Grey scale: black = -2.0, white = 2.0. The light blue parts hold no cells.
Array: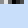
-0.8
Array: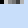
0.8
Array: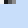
0.2
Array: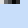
-1.3
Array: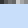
0.2
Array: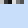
-0.7
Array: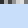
-0.1
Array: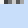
0.6
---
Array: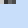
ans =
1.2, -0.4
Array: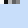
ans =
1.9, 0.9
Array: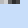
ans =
1.3, 0.9
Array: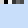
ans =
1.8, 1.4
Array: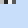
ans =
1.8, 1.0
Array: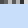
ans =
1.4, 1.0
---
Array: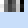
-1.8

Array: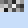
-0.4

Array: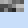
0.2

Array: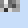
0.6

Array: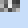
0.9

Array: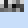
-1.0

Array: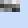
-0.9

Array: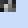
-0.5
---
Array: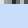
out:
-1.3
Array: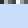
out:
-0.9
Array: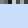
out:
1.2
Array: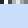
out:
0.8
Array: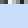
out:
1.0
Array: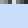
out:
1.5
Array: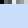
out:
1.7
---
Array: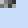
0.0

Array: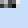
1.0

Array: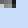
-0.2

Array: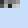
0.2

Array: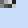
0.7

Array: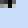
-1.2
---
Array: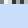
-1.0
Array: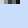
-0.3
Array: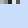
1.6
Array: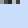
1.0
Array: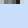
-1.5
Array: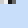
-1.6
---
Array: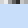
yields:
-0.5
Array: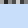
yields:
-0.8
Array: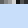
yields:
1.3
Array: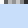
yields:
0.3
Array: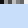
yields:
1.0
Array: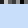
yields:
-1.1
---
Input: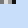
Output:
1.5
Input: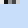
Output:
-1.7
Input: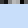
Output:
-1.7
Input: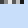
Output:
0.2
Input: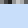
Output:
-0.9
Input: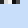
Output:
1.4
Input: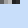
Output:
0.5
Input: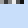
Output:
-1.1
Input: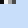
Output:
1.8
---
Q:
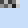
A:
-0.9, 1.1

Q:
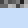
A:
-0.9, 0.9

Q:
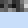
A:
-0.9, 0.1

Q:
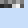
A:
0.2, -0.6

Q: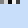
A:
0.0, -1.0

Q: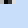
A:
0.9, 1.5

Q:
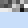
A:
-0.3, -0.3

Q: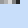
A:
0.4, -1.4
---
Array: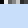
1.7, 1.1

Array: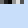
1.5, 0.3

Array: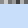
1.2, 0.8

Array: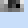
1.6, 1.2

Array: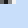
1.8, 0.2

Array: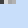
1.4, 0.8

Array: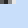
1.6, 0.2

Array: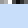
2.0, 0.8

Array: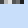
1.5, 0.9

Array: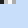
1.9, 1.1
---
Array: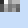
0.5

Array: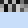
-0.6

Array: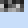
0.1

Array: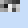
-0.8

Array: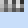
-0.1

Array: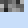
0.3

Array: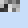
-0.2
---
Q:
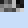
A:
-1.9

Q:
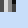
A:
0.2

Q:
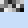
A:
0.5

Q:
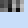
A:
-0.6

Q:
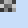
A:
0.6

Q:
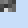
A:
-0.6

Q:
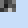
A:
-0.8

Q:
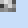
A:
1.1

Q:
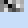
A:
1.1
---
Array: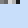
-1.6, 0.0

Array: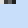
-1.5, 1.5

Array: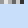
-1.2, 0.4

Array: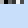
-0.8, 0.8

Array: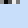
-0.1, 0.3

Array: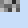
0.4, 1.0

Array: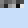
-0.8, -0.2

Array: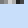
-0.9, -0.1

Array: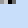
-0.4, 0.4

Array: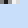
1.4, 0.0
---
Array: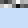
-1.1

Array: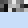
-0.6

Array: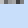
-0.4

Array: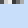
1.3

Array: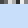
-0.3

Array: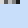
-0.6

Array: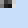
-1.1
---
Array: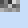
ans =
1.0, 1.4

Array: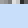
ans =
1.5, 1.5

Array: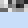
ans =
0.2, 1.8

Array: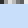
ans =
0.9, 1.7

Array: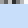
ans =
-1.3, 1.9

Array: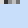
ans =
0.2, 1.4

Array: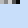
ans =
1.3, 1.3

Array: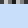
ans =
-1.6, 1.2

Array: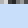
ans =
-1.4, 1.4

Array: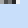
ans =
-0.2, 1.8
